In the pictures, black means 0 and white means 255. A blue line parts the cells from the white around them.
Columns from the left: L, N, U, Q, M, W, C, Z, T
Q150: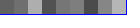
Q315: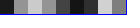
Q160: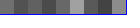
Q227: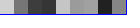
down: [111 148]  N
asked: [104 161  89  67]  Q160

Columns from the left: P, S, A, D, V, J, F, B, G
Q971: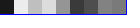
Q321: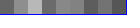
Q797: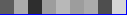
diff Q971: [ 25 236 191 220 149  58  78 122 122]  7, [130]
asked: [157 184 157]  Q797
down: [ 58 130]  J

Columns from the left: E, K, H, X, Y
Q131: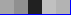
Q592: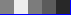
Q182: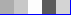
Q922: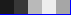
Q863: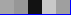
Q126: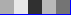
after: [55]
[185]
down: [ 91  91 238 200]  X
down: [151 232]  K
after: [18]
[200]
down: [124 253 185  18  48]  H
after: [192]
[179]

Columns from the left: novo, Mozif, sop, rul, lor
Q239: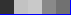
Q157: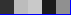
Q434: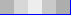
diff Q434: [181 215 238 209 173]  3, [201]
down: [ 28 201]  rul
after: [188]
[201]
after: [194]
[201]
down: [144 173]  lor

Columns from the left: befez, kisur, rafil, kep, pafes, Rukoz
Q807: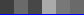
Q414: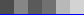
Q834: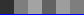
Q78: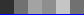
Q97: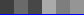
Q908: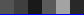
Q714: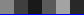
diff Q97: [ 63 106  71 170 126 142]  5, [149]
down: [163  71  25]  rafil
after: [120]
[106]
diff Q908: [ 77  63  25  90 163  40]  0, [83]

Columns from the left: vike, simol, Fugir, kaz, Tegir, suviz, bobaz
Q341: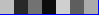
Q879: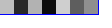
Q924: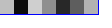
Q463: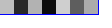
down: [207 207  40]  Tegir
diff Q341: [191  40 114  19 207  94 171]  3, [12]
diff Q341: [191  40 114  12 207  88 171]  5, [94]
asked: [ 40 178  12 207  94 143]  Q879
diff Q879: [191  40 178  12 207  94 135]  6, [143]
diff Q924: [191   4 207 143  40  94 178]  1, [12]

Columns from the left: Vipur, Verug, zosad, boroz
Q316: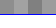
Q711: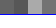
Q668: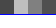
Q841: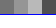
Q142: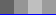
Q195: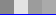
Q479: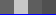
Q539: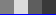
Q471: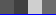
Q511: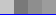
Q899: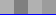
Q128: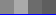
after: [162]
[128]
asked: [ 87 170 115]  Q711
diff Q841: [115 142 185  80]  1, [149]

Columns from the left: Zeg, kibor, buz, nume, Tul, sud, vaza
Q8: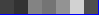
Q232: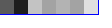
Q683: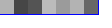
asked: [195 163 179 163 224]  Q232
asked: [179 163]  Q232
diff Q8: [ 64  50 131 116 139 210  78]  4, [147]
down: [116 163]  nume
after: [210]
[78]
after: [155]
[179]

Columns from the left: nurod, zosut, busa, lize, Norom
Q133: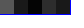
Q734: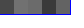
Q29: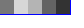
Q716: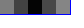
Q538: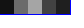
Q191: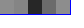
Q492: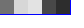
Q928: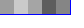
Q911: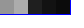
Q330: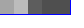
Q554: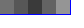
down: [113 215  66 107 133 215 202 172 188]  zosut
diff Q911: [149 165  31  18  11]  1, [172]
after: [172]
[31]
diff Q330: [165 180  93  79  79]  1, [188]

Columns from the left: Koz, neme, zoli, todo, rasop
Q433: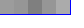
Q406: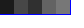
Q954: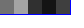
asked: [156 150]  Q433
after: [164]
[48]
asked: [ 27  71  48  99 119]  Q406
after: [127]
[150]
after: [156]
[150]
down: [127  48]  zoli
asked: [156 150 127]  Q433

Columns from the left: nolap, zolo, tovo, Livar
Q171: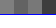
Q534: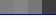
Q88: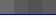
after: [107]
[91]
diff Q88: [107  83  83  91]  1, [91]
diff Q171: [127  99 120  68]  3, [61]
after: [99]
[120]

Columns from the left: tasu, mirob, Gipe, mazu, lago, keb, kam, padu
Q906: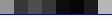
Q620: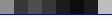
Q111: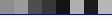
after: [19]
[175]
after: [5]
[27]
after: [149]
[55]

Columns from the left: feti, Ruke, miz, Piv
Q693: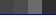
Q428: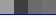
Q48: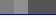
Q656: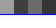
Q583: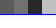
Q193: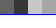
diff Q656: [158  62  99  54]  2, [107]
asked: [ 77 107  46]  Q693
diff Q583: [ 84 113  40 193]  0, [91]
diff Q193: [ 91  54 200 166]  0, [99]
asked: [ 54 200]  Q193

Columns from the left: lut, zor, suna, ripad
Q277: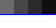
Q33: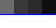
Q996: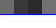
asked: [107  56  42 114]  Q996
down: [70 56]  zor
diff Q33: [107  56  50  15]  2, [42]

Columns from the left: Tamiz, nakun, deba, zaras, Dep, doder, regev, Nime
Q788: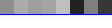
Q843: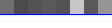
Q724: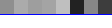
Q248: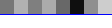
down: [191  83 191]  Dep
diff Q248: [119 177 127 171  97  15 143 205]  4, [104]
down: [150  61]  Nime
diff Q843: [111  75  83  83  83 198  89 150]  3, [89]

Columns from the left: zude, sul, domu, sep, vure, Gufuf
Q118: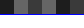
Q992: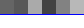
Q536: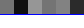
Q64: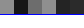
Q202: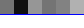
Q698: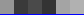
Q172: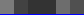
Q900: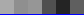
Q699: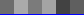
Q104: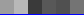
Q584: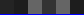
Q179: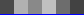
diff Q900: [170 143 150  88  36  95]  3, [80]
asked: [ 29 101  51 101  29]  Q584
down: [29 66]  Gufuf
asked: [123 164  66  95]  Q699

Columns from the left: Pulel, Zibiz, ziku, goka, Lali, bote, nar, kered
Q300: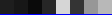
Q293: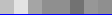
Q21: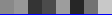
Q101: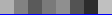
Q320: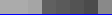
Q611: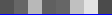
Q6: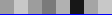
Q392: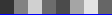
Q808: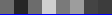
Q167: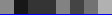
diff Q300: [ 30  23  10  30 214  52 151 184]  3, [38]
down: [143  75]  goka
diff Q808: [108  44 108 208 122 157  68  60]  1, [38]
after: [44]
[192]
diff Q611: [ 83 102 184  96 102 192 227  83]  7, [75]
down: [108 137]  Pulel

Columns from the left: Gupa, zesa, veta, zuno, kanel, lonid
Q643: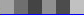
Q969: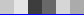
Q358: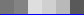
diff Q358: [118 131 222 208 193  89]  4, [185]
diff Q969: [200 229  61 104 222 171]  4, [214]

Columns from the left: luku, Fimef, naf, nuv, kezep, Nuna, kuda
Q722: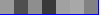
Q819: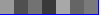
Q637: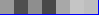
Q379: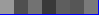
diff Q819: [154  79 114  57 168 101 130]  6, [122]
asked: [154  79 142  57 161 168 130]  Q722
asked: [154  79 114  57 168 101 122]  Q819
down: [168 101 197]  Nuna
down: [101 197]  Nuna
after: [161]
[168]

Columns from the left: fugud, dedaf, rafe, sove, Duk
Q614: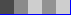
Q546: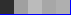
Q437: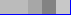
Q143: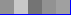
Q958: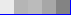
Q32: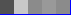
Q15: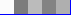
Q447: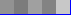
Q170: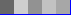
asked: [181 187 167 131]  Q958
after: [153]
[139]
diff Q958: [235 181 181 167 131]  2, [187]
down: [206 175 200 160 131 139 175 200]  Duk
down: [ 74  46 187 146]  fugud
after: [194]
[167]
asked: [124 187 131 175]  Q15

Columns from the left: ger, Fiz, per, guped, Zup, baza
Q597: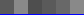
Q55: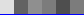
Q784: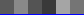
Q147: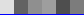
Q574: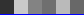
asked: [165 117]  Q784
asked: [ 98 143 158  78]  Q147
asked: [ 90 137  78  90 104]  Q597
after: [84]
[57]
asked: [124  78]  Q55
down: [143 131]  per

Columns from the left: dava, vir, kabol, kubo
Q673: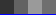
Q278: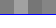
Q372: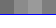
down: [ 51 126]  dava
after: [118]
[133]
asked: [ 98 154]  Q673
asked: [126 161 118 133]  Q278
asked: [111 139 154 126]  Q372
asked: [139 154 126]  Q372
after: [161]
[118]

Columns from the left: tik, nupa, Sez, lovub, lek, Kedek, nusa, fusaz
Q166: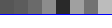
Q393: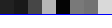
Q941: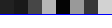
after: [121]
[114]
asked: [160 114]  Q166
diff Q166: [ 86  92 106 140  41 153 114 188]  5, [160]
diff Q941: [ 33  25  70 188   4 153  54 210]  3, [182]

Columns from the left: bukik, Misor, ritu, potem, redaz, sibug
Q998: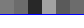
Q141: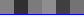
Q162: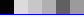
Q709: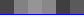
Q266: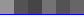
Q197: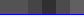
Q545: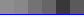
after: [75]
[96]
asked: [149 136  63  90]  Q709

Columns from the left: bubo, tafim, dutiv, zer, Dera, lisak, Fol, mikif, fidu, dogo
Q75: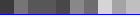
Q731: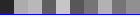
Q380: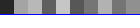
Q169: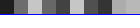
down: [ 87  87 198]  lisak
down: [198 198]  Dera
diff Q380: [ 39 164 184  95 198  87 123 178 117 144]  6, [117]
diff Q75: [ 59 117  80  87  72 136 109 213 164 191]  2, [87]
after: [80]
[52]

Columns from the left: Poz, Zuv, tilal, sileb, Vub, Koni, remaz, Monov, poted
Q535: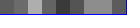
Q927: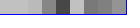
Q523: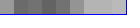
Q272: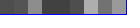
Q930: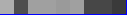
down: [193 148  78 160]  Koni
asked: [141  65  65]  Q272
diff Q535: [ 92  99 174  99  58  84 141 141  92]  1, [107]
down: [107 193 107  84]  Zuv
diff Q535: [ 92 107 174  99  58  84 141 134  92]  7, [141]

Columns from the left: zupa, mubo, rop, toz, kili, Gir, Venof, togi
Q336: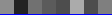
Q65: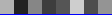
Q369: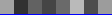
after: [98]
[69]
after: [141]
[34]
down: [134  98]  rop
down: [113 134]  rop
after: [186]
[77]
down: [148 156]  togi

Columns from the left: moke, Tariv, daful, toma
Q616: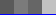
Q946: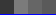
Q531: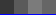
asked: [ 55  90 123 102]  Q531
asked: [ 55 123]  Q946
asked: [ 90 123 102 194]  Q616

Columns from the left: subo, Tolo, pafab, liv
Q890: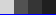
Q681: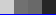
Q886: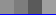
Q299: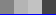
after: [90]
[159]
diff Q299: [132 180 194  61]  3, [69]
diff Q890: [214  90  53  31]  1, [82]

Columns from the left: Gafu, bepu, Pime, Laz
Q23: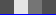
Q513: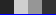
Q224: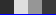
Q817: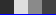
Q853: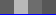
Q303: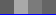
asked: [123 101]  Q303
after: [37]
[207]
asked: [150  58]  Q224
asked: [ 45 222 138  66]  Q817

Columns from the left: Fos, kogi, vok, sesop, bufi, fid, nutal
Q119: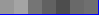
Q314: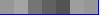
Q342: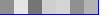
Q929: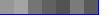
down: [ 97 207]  sesop
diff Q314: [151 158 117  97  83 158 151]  1, [164]
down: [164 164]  kogi
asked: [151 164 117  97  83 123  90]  Q929

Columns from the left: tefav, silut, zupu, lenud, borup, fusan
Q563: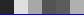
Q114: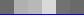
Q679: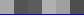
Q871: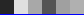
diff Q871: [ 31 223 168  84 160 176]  0, [38]
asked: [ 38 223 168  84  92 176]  Q563
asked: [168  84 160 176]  Q871
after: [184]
[217]
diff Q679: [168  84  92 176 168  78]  4, [160]
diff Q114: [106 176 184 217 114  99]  5, [106]
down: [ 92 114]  borup

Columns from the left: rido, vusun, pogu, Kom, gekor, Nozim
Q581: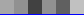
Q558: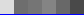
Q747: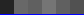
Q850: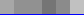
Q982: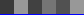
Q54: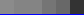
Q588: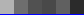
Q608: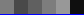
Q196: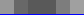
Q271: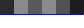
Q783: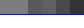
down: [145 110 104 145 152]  vusun
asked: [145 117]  Q850
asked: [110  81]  Q588
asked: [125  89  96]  Q783
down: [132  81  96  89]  pogu
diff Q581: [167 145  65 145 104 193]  4, [96]

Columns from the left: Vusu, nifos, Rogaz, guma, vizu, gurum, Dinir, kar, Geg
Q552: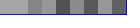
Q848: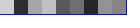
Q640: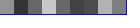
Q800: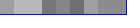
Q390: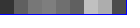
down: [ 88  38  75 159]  Dinir
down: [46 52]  nifos

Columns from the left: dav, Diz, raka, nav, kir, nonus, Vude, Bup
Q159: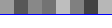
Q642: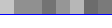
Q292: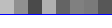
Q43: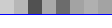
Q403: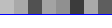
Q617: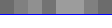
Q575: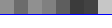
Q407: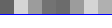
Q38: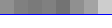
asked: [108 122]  Q642
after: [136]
[115]
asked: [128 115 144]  Q38
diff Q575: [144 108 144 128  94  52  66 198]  5, [59]
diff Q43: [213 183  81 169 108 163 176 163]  0, [205]
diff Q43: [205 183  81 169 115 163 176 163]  4, [108]

